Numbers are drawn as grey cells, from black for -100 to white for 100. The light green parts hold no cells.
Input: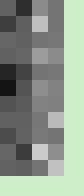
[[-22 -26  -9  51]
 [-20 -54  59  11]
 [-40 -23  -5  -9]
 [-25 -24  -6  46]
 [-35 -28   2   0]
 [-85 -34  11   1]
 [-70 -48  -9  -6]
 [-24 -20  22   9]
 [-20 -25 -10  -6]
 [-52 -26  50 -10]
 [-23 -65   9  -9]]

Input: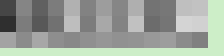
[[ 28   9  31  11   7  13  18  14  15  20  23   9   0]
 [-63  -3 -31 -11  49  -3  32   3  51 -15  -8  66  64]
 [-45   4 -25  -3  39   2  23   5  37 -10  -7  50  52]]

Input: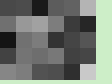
[[  5  -2 -36 -39 -63  58]
 [-48  -9 -14  -6 -49 -45]
 [-84 -11  -3 -60 -46 -33]
 [-12  19  26  -2 -54 -70]
 [-43 -40 -80 -28 -23  41]]

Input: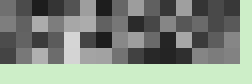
[[-47  -6  38 -15  66  29  27 -10 -49 -69 -72 -63   4  -3   2]
 [-40 -22 -54 -29  67 -47 -78   7  24 -17 -71  31 -54 -27   5]
 [ -1 -24  35  -2  31  35 -24  -7 -67 -44   5 -32 -17 -43 -30]
 [-12 -41 -77 -59 -35  24 -77 -20  23 -25 -58  25 -59 -43 -56]]

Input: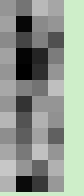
[[  40  -92  -56   19]
 [  56   17  -21   39]
 [  31   -5   51   17]
 [  11  -26   27  -25]
 [  43  -35   39   14]
 [  17  -60   17   17]
 [  32    1  -10   50]
 [  17 -100  -64   17]
 [  27  -97  -72   -3]
 [   8  -46    0  -37]
 [  26  -95    8   17]
 [  17   -9   45   30]]

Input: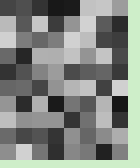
[[ 11  64  -8 -63   6  -6 -74   0]
 [-17 -44 -35 -59  13 -20   9  36]
 [ 49  13  16  16 -59 -11  48 -60]
 [ 17 -66  38 -80  -8 -32  42 -83]
 [-20 -17 -45  15  42  53 -49  63]
 [-60 -36   3  22 -41 -27 -21 -55]
 [-18 -70  38  37  52  16  54 -42]
 [ 63  -2 -19  -2  64  48 -46 -52]
 [ 46 -31  55 -53  16  65 -29 -66]
 [-46 -38 -60 -81 -79  52  55  22]]
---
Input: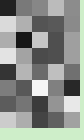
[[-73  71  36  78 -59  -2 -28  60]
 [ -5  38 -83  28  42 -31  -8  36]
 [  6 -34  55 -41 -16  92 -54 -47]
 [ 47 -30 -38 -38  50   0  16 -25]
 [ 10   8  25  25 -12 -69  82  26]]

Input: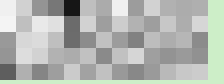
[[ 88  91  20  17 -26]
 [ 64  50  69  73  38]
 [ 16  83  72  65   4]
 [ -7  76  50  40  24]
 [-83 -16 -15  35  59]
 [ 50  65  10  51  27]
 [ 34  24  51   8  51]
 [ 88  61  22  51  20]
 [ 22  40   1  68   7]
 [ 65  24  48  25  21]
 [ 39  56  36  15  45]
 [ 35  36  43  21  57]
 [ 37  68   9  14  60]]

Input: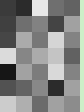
[[-54 -50 -45  72 -83 -36  60]
 [-66 -13  34   5  27 -22  37]
 [ 81   2  -7  34  -3   7 -16]
 [-13 -47  67  54  70 -66  26]
 [-23  26   3 -24   3  26  10]]

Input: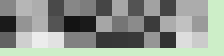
[[  6 -80 -23]
 [ 43  16  62]
 [ 36  38  85]
 [-43 -34  77]
 [  6 -85   1]
 [ -2 -80   2]
 [-46  30 -58]
 [ 31  -8 -57]
 [-35   9 -55]
 [ 27 -54  18]
 [-47  35 -61]
 [ 35  51  73]
 [ 35  21  59]]

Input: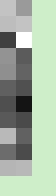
[[ 53  48 -50  15  12 -25 -38 -30  45 -15  42]
 [ 21  53 100 -29 -22 -37 -84 -42 -24 -41  44]]

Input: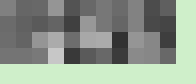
[[  1 -17 -15  -8]
 [-19 -23 -22  -9]
 [-18 -30  18  -5]
 [ 18 -22  34  55]
 [-36 -49 -14 -55]
 [-18  19  32 -29]
 [ -7  -7  34 -18]
 [-17 -20 -61 -53]
 [  2   2  18   8]
 [-41 -43   7   7]
 [-25 -46 -51 -18]]

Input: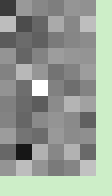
[[-54  48 -29  16   2  15   0   3  22 -19  16]
 [ 20 -40 -16 -21  44 -14 -17 -20  -9 -83  48]
 [  6 -20 -25   3  18  99 -28   8 -15  39  16]
 [ -1  33  -4  23 -10   1   9  16  20   6  -4]
 [ 17   6   5  18   2 -14  41   8   9  40   4]
 [ 14  49  10  16  23   3  26 -25  12 -18  51]]
